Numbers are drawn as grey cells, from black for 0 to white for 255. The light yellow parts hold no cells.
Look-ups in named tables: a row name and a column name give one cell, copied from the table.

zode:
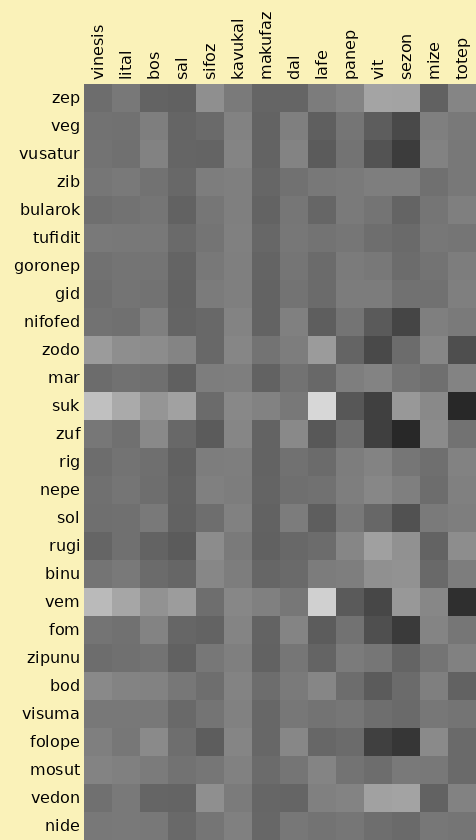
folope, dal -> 135
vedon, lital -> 121
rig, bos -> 111
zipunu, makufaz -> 98
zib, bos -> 114
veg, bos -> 126
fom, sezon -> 58
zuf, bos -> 137
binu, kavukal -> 125
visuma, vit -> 110
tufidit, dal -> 119

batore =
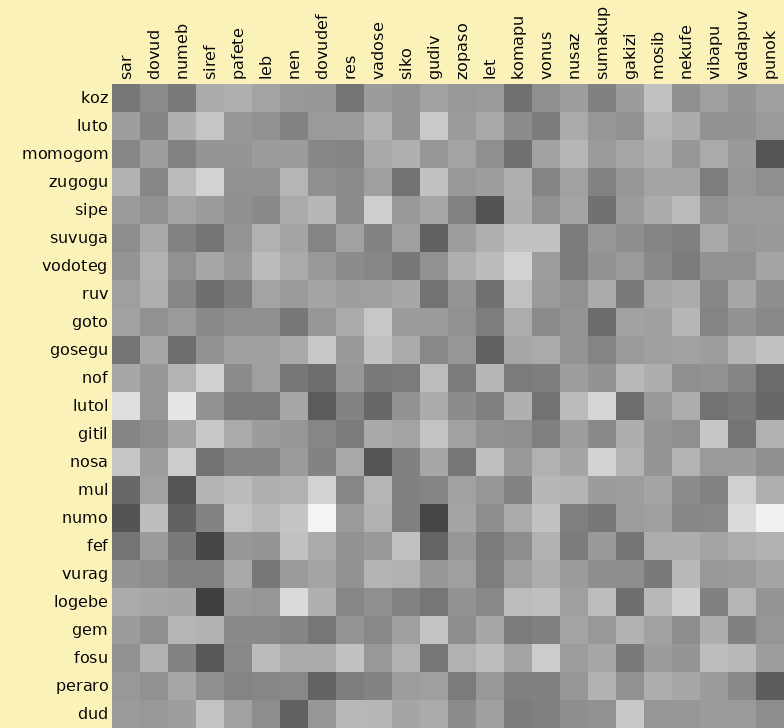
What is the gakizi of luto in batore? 146
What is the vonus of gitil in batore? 128
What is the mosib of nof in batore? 174
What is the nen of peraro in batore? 136
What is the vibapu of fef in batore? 164
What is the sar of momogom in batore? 135
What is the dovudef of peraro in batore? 99
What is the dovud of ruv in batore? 175
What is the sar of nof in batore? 166
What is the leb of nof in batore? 159
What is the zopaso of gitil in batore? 161
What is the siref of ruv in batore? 111
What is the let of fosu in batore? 189
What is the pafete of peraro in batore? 132
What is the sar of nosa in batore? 198
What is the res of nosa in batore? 168
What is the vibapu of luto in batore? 146
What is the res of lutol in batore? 131

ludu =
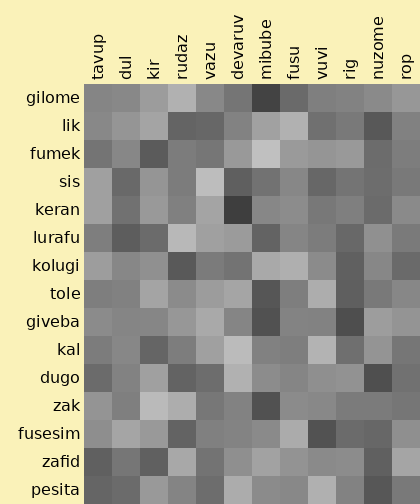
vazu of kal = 160
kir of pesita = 153
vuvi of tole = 173
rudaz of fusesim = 99
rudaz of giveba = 151
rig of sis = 116
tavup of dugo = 107
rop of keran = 138
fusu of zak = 139
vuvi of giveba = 130
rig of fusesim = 107
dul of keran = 113
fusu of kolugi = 175
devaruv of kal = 187
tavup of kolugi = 157
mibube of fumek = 192
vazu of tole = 156

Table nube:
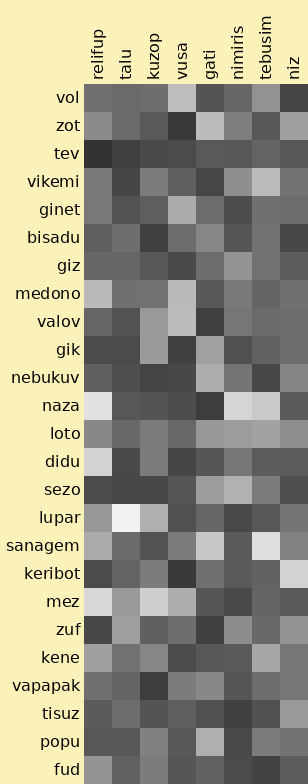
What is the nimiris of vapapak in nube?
86
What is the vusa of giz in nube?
74
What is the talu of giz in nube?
102
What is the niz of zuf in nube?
148
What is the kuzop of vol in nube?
110
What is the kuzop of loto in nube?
123
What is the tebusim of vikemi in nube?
187
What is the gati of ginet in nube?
108
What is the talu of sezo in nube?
71
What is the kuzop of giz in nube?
87
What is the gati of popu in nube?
175
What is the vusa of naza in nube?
77
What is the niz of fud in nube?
93
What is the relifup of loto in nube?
136
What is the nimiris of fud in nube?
75

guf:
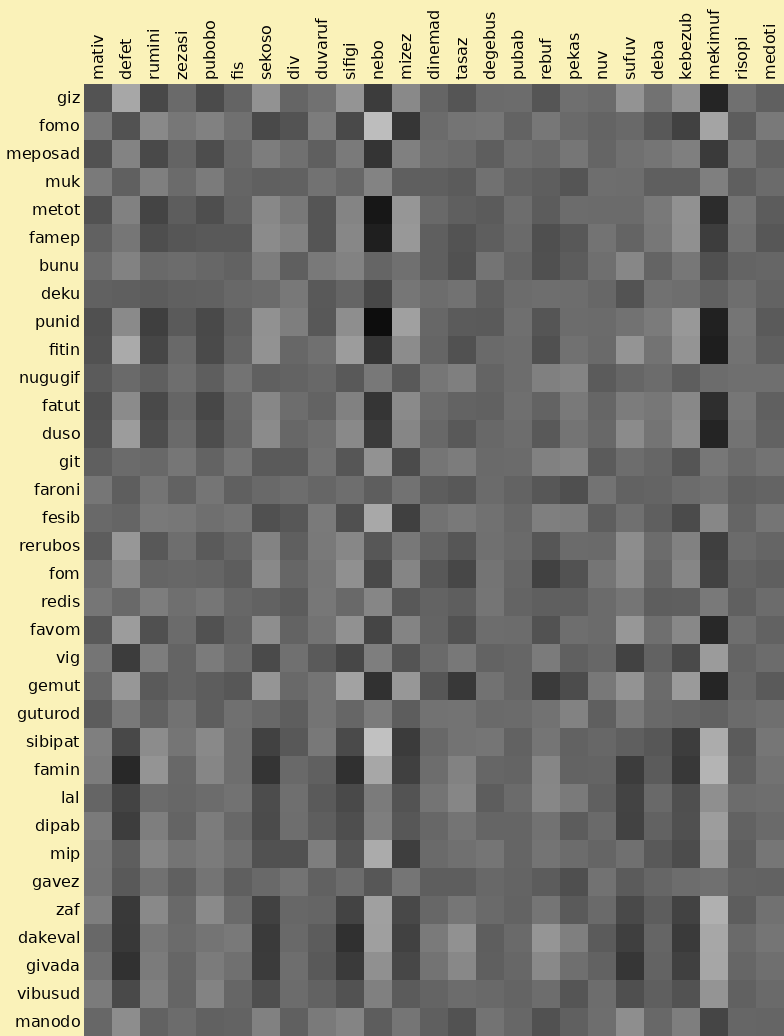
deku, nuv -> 103
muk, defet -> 96
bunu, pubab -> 101
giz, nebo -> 60
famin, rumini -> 148
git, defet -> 107
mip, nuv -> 101
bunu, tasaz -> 81
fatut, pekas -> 121
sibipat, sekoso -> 65
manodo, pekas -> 96
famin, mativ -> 124

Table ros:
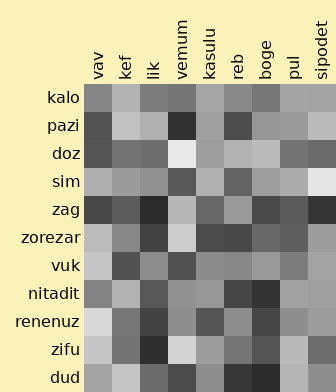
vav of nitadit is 131
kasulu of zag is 103
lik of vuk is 141
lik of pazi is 176
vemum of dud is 75
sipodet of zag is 53
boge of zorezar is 104
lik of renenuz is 67
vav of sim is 174
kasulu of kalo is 165
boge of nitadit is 51
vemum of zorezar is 204
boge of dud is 44
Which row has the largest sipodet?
sim

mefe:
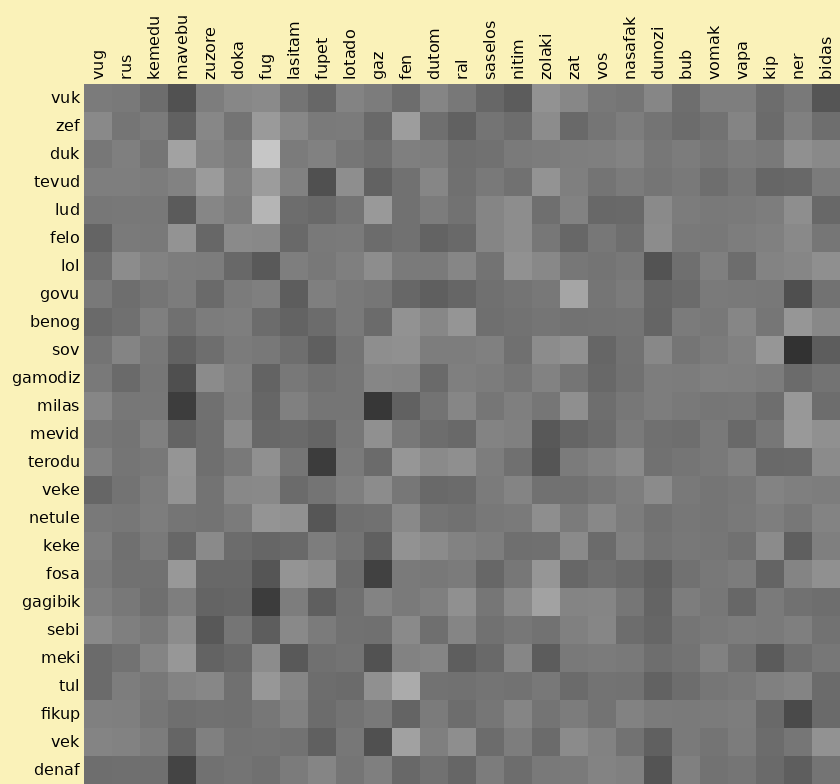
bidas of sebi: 114
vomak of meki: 129
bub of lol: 111
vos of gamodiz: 104
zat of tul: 107
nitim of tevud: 113
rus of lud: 120
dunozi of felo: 140
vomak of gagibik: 119
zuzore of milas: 112
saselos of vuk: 103
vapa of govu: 121
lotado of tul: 107
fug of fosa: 85
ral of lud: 114
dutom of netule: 116
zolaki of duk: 124
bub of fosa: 113
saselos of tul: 116
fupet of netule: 86

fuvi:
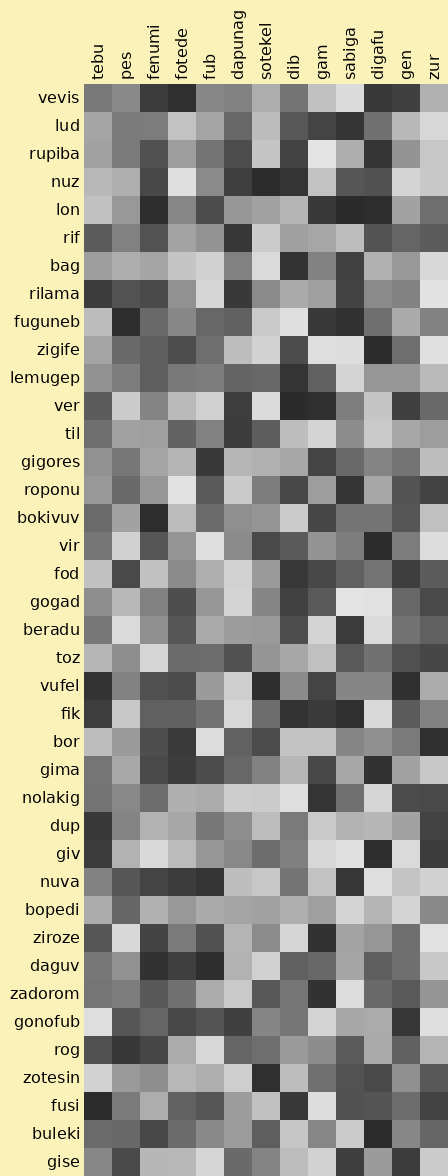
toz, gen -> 80
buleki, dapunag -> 156
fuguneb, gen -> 170
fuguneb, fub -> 103
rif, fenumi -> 82
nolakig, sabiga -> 112

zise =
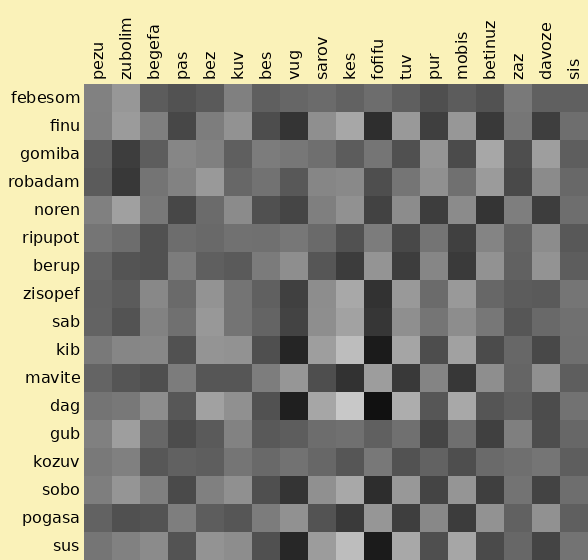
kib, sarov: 158
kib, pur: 77
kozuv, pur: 98
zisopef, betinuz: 103
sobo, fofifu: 45
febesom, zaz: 121
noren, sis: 110
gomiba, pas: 134

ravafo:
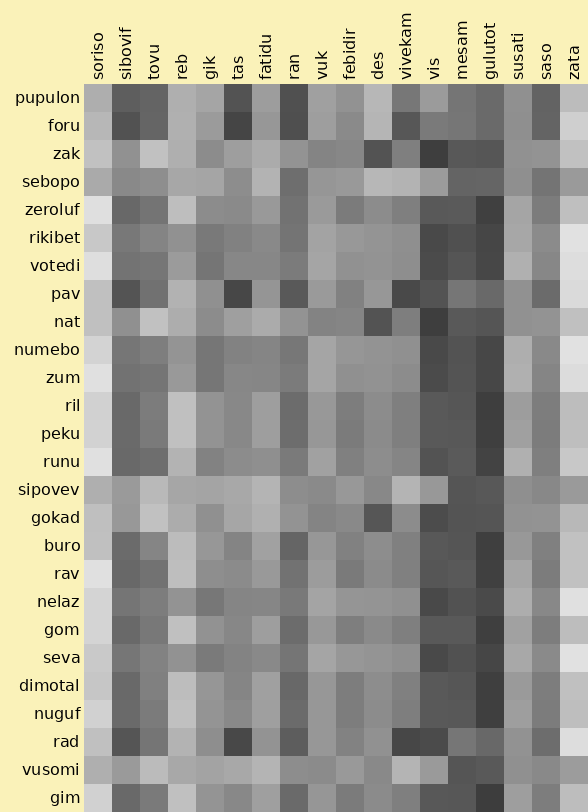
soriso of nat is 192
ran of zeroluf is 114
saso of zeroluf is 124
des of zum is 146
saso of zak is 147
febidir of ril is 125
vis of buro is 88
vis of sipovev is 152
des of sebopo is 183
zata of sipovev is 154
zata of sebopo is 154
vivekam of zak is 127
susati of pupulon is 144
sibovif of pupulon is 94

